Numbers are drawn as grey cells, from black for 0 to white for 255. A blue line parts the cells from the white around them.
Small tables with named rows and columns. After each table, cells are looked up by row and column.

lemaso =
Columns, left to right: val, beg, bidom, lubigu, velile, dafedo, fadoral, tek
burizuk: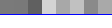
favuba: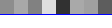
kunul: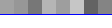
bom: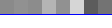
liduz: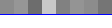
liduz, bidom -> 109
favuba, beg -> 168
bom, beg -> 145
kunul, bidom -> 119
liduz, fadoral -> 140
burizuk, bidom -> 96
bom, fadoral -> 92
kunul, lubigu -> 181
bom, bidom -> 140
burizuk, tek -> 169
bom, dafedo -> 214
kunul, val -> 162
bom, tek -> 115
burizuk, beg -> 121
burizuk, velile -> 168
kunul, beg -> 151

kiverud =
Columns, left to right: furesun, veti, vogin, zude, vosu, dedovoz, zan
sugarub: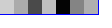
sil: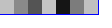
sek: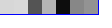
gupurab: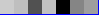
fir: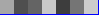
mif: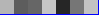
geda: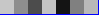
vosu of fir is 61
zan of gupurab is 158
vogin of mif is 102
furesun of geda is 199
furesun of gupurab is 204
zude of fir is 201
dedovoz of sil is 124
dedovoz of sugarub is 132
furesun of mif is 181
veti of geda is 142

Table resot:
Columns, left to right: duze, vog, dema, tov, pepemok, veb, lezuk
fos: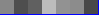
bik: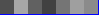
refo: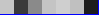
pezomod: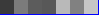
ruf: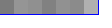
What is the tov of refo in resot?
196
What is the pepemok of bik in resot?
117
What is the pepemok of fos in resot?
146
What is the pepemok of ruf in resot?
145
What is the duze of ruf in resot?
123
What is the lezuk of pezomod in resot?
198
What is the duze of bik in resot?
79
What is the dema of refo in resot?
138
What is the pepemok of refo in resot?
207
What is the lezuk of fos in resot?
72
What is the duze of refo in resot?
198
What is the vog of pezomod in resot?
123
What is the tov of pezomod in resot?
88
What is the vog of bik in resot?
167
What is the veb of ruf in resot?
139
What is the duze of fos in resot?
135
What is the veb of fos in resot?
140
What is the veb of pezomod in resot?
129
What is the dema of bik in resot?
97
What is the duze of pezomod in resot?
58
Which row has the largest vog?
bik

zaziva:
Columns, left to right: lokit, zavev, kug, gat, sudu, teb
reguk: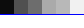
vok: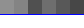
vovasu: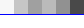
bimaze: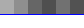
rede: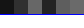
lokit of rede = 20
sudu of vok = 88
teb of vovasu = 73
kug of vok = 80
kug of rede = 103
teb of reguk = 241
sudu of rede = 94
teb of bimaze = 82
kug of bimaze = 102
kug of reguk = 109
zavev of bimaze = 143
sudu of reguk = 184
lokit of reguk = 12
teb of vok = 71
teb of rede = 106
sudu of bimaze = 113
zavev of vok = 132
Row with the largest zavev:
vovasu

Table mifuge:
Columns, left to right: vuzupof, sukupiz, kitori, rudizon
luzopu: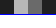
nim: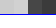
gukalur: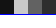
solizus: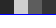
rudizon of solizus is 53
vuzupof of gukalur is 18
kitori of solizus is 93
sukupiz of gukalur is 201
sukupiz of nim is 209
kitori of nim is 71
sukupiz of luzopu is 183
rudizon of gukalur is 46
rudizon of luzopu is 32
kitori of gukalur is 98
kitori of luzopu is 106

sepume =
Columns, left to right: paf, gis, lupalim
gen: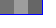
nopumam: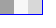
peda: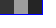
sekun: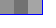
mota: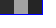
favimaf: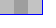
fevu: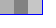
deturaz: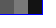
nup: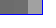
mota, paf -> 44
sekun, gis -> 114
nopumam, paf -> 161
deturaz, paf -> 89
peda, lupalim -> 37
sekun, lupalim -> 165
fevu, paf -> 177
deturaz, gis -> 121
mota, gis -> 162
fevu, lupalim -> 198
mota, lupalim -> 37
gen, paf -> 114
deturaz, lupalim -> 19
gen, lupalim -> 102

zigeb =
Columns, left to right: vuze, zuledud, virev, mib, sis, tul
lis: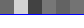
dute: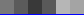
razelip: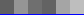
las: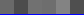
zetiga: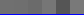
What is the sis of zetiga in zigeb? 85
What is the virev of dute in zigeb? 57
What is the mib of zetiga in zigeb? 118
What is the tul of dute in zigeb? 164
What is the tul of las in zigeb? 79
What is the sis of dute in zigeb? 182
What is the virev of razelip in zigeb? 111
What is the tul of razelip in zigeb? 190
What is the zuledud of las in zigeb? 76
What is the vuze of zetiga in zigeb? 112
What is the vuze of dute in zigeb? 120
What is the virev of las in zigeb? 113
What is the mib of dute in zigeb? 89
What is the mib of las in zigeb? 110
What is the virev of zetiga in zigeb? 107
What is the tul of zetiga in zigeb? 121
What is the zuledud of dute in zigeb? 91
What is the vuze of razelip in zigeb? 96
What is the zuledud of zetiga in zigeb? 111
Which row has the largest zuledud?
lis

